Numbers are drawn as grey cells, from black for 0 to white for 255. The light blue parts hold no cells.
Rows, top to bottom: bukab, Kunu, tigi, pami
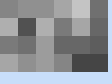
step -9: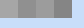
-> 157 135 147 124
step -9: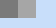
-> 113 157
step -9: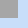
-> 157
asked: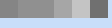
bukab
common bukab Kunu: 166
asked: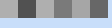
Kunu
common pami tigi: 156

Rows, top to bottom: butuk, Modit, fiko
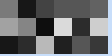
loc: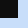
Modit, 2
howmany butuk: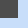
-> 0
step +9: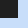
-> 41
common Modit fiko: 44
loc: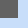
butuk, 5
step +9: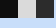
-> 23 227 53
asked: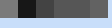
butuk

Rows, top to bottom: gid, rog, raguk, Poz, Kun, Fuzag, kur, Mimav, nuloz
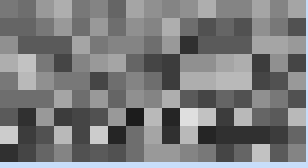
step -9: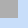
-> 165
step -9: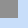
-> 135

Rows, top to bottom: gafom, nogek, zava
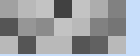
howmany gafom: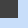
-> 1
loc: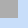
gafom, 5
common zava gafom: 185
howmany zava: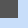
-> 2
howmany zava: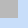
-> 4
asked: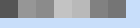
nogek

